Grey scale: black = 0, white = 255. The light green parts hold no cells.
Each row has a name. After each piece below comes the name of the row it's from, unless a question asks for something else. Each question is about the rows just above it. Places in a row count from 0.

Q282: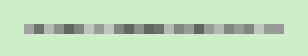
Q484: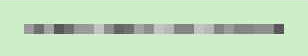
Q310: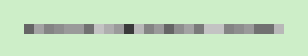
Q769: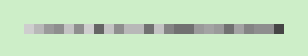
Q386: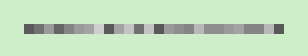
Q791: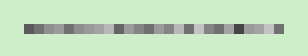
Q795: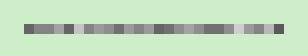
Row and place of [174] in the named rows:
Q310, 8
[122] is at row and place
Q310, 17
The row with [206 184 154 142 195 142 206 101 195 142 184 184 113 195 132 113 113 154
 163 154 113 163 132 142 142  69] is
Q769

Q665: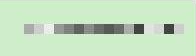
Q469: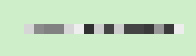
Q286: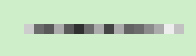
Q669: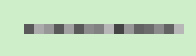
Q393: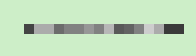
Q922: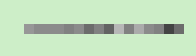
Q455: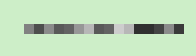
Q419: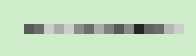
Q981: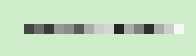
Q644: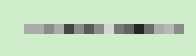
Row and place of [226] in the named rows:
Q665, 12
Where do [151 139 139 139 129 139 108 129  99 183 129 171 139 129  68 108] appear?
Q922
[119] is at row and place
Q644, 9
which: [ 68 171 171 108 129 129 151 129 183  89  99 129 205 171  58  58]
Q393
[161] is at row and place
Q669, 4
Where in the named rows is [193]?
Q286, 15
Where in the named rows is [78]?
Q455, 1

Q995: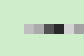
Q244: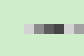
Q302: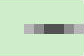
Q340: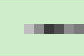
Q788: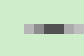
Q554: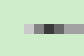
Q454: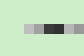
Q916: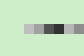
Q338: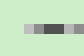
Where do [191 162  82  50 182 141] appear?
Q916
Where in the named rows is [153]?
Q454, 5
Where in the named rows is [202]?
Q554, 0
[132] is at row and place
Q554, 1
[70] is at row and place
Q244, 3

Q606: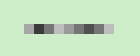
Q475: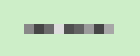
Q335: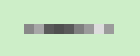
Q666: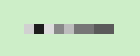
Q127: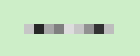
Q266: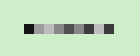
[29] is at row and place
Q666, 1
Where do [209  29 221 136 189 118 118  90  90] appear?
Q666
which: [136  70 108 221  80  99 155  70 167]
Q475
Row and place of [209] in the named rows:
Q666, 0
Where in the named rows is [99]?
Q475, 5
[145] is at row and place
Q127, 6

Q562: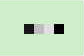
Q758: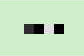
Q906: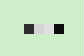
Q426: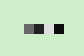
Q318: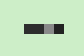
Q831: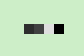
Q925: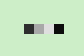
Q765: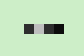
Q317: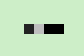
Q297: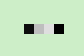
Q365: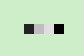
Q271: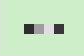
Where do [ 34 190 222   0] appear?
Q365
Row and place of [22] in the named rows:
Q562, 0
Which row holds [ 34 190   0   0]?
Q317
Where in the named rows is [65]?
Q831, 1
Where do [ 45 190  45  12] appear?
Q765
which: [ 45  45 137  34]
Q318
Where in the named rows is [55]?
Q271, 3

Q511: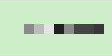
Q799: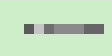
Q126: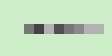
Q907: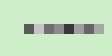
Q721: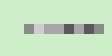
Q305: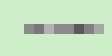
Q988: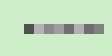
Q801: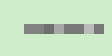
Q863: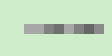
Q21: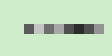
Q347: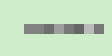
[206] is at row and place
Q721, 1
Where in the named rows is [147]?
Q21, 7

